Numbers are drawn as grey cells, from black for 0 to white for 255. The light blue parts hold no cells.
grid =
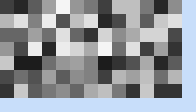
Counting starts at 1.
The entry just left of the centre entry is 212
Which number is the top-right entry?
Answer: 141
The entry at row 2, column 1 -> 182
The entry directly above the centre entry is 51
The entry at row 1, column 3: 92
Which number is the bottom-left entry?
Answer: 51
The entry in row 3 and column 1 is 102
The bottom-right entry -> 51
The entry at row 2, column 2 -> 224
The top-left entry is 63
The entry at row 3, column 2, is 102
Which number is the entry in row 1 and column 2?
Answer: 39
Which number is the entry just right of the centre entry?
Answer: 245
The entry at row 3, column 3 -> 160
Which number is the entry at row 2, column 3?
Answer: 129

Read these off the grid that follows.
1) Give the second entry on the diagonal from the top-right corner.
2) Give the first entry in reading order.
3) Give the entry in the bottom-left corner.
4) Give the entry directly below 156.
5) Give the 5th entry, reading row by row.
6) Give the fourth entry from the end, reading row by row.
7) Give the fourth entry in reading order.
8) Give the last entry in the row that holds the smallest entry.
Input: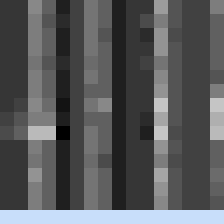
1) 65
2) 54
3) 54
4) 125
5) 31
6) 84
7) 96
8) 186

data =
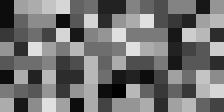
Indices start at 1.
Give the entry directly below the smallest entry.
149
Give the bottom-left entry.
172
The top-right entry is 149
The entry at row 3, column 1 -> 56
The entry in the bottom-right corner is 67
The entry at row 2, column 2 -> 99
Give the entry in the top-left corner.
13
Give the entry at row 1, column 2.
161
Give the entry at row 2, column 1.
13
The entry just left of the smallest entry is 13
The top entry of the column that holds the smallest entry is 34
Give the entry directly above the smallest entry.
23
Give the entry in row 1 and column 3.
172
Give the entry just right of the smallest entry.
184
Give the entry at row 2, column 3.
140
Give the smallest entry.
1

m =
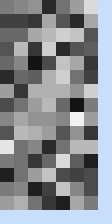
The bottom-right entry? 123
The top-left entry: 123
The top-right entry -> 218
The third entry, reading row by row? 146
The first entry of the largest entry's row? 134
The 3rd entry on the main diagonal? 167
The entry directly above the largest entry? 19
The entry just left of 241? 134
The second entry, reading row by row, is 134
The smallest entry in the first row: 42
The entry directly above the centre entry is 176
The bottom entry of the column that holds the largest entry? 167
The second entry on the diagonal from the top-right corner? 42
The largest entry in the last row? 176
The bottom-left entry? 157
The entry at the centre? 185
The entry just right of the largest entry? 157
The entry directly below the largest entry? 146
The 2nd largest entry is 230
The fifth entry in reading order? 114
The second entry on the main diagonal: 65
